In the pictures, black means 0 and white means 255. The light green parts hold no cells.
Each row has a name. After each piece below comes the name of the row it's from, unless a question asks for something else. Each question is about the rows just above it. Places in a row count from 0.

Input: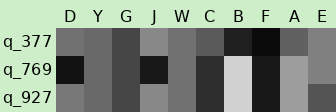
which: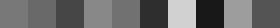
q_927
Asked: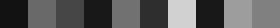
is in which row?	q_769

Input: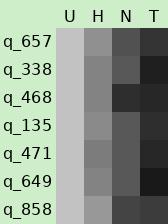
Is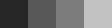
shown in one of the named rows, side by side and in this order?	no
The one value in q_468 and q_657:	[194]

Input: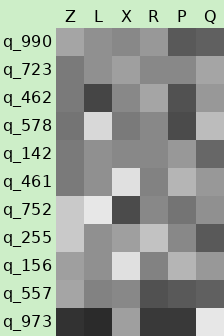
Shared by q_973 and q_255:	[159]
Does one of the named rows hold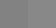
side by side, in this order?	yes
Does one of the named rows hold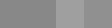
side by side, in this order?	no

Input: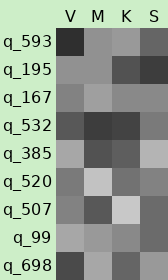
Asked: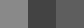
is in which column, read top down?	K
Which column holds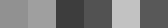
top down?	M
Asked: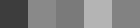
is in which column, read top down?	S
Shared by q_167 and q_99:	[137]
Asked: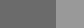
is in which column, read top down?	S
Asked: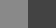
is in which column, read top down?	K
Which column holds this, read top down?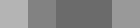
S

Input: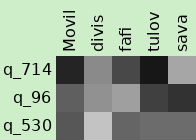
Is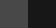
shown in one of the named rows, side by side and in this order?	yes
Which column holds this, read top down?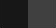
tulov
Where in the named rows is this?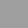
q_96, 2
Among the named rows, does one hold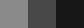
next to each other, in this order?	yes
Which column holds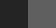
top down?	Movil

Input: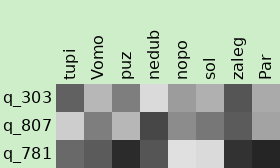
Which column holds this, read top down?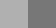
sol
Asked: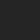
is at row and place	q_781, 7
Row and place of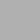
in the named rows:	q_303, 5
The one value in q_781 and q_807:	[91]
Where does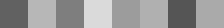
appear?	q_303
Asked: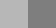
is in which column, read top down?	Vomo

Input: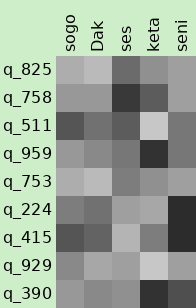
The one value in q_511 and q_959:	[119]
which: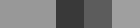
q_758
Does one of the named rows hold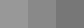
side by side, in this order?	yes

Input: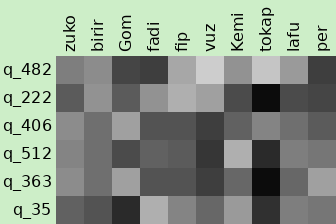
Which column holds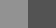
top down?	fadi
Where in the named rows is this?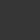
q_512, 5
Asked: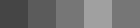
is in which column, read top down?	per
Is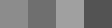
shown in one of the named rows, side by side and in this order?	yes
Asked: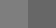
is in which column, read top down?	lafu

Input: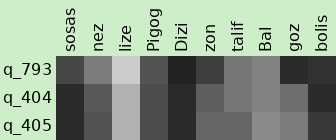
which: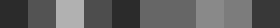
q_405
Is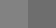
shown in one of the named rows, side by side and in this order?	yes
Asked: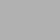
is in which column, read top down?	lize
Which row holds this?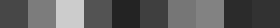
q_793
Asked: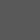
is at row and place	q_404, 1
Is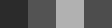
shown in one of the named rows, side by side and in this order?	yes
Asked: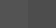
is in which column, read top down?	Pigog

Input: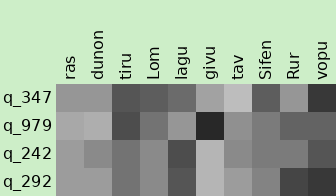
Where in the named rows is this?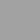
q_347, 5
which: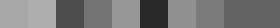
q_979
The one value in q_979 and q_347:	[150]
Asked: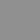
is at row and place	q_979, 6
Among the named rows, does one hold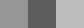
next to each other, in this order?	no

